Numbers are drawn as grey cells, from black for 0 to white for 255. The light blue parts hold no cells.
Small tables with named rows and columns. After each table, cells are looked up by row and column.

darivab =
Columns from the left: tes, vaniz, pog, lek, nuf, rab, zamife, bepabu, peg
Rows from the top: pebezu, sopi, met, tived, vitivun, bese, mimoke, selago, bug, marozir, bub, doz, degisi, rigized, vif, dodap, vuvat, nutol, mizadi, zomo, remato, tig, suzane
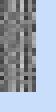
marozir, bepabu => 129
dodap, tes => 70
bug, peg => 173
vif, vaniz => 140
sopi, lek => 171
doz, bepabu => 110
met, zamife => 58
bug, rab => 189
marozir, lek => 134
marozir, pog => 129
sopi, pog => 144
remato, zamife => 125
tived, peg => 172
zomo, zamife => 42
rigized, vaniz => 99
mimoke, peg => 70
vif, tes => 85

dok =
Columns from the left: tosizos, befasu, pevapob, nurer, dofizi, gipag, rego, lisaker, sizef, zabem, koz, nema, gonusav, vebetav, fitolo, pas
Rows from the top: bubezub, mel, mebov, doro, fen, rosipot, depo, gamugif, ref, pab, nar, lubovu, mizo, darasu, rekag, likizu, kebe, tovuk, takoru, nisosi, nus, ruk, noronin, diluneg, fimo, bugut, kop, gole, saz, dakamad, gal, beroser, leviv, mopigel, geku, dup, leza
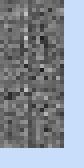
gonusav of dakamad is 118
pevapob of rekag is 60
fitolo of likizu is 114
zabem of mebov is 95
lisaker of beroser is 77
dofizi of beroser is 92
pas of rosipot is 90
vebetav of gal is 91
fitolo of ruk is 115
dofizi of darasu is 104
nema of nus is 109
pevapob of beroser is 95
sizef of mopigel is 91
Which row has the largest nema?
saz

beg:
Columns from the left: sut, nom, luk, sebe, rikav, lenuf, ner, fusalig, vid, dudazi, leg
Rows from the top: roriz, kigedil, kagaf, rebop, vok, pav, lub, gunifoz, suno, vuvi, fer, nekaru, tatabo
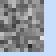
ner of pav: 111
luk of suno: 153
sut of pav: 101
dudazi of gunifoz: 155
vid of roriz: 156
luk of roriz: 174

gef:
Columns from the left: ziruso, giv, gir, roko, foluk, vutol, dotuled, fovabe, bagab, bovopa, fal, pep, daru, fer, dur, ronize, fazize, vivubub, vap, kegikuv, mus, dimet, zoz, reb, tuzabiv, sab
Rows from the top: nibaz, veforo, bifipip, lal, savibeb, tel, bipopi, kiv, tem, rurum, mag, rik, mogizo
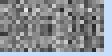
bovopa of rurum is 142
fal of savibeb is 97
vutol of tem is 192
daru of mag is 163
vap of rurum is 89
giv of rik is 141
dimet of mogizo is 111
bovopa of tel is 129
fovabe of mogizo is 191
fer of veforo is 204
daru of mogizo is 66
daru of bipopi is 58
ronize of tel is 104
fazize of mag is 202
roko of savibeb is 139
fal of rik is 146
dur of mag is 200
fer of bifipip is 110
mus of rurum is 186
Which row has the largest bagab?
lal

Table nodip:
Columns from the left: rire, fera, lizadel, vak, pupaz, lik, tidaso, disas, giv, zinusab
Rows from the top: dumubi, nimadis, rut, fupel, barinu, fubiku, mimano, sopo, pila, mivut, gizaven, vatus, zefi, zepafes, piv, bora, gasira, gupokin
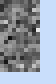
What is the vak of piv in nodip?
48
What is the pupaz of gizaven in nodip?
89
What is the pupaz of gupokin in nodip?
96
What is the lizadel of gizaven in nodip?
133
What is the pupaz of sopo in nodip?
167
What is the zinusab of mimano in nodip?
103
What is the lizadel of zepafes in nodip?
128
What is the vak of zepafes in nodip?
101
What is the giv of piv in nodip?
106
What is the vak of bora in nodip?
145
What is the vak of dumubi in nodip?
107
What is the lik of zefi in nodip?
96
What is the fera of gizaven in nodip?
55
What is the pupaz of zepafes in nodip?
132

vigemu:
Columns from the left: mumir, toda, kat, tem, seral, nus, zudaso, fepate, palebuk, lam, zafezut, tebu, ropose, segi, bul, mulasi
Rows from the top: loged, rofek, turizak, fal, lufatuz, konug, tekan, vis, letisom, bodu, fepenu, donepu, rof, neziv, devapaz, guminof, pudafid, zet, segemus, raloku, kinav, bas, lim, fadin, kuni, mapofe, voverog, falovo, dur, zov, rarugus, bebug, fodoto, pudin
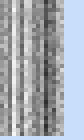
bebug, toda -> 184
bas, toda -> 187
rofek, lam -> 167
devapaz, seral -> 155
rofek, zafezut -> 164
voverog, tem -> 217
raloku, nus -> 120
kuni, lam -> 131

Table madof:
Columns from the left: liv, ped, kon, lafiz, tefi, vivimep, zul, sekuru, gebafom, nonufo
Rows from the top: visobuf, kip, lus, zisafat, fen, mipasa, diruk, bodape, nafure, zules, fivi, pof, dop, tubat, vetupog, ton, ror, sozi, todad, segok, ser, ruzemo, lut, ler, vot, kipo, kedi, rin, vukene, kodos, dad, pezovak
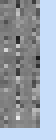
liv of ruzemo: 113
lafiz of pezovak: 130
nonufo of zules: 174
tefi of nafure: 134
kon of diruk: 121
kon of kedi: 129
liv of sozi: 138
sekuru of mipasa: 124
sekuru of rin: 122
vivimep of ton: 135
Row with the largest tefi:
kodos

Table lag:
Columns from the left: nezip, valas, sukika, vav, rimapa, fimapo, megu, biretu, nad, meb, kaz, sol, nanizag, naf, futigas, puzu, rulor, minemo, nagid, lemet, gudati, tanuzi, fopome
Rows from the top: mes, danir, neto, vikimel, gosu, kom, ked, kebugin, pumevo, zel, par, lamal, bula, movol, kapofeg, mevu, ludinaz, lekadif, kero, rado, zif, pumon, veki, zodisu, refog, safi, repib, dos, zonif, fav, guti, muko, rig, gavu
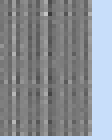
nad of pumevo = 126
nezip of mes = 115
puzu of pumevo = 132
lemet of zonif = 121
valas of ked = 133
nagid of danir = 102
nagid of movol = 94
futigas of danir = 125
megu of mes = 141
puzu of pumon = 125
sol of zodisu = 169
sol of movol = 163
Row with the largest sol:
vikimel

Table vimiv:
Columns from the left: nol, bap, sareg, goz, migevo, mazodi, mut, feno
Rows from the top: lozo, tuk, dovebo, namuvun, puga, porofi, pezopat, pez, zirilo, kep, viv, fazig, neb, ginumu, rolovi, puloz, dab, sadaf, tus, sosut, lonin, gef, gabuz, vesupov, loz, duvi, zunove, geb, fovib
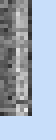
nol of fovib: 47
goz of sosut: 85
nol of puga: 112
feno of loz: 68
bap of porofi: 80
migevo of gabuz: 202
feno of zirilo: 47
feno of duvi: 123
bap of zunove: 98
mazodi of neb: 146
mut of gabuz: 196
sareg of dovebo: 106
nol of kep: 133
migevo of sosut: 191
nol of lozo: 100
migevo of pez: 145
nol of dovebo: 79

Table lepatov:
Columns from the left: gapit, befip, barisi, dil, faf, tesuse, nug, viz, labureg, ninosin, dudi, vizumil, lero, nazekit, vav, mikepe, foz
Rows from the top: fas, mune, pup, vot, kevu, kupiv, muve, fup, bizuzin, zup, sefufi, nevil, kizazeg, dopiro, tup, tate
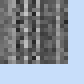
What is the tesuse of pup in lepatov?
70
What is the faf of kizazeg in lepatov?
66
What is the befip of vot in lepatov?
123
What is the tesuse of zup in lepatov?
54
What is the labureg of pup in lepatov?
120
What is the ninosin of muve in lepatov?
121
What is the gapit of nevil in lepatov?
114
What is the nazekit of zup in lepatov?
101
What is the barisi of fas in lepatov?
142
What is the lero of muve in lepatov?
114
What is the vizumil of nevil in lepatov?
98
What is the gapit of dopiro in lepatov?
121
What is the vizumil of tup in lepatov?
102
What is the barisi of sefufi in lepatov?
152
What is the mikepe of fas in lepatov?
102
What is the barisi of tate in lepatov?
129

